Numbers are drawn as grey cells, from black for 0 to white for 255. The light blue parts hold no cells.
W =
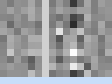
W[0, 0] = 143
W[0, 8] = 151
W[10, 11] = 94
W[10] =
[137, 147, 147, 145, 188, 151, 208, 118, 133, 139, 62, 94, 188, 128, 144, 156]
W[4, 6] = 208
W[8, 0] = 139
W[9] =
[146, 157, 145, 145, 106, 146, 208, 181, 145, 158, 235, 192, 93, 162, 139, 140]
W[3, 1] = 107
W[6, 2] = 152
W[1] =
[142, 162, 144, 159, 172, 146, 208, 138, 163, 149, 141, 160, 160, 128, 146, 150]
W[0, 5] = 133
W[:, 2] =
[145, 144, 150, 144, 122, 155, 152, 147, 155, 145, 147]
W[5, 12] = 174
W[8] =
[139, 117, 155, 126, 94, 144, 208, 147, 92, 139, 157, 120, 135, 166, 134, 129]
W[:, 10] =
[56, 141, 69, 44, 163, 168, 183, 253, 157, 235, 62]
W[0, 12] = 166
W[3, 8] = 154
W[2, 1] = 132
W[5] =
[119, 172, 155, 138, 174, 174, 208, 139, 85, 167, 168, 98, 174, 157, 118, 158]
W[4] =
[165, 153, 122, 161, 150, 130, 208, 143, 227, 135, 163, 194, 136, 126, 161, 145]
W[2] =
[134, 132, 150, 133, 169, 148, 208, 127, 113, 136, 69, 91, 176, 138, 140, 148]
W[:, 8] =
[151, 163, 113, 154, 227, 85, 111, 140, 92, 145, 133]
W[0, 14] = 158

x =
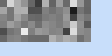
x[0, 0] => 106
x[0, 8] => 157
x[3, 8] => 124
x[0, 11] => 150
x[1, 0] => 165
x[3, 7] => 134
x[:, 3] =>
[148, 177, 137, 121, 235, 118]
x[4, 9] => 66
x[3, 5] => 112
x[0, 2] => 174
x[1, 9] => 143
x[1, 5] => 80
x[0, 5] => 59
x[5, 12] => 132
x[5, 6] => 106
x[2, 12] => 118
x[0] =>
[106, 213, 174, 148, 102, 59, 177, 100, 157, 106, 220, 150, 102]
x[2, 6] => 123
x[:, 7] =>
[100, 114, 129, 134, 132, 175]
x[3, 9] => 143

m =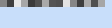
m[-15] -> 134
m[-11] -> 59
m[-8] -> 84
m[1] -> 63
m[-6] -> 227

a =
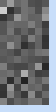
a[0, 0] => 108
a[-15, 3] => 114
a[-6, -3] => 90
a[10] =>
[106, 114, 83, 172, 101, 64, 69]
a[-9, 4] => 73
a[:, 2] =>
[103, 79, 150, 103, 79, 104, 102, 69, 107, 71, 83, 105, 69, 85, 100]
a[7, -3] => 91
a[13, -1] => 106
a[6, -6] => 142
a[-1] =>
[131, 77, 100, 92, 116, 117, 79]
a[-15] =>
[108, 155, 103, 114, 80, 75, 86]
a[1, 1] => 49
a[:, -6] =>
[155, 49, 79, 110, 117, 97, 142, 87, 94, 79, 114, 46, 148, 128, 77]
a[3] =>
[85, 110, 103, 103, 126, 99, 61]
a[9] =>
[126, 79, 71, 72, 90, 150, 39]
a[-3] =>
[55, 148, 69, 128, 100, 107, 77]
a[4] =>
[85, 117, 79, 99, 78, 112, 74]
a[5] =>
[103, 97, 104, 73, 125, 100, 51]
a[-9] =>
[87, 142, 102, 49, 73, 99, 53]
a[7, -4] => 101
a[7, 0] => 94
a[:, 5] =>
[75, 78, 100, 99, 112, 100, 99, 113, 80, 150, 64, 93, 107, 74, 117]
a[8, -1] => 72
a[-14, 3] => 114
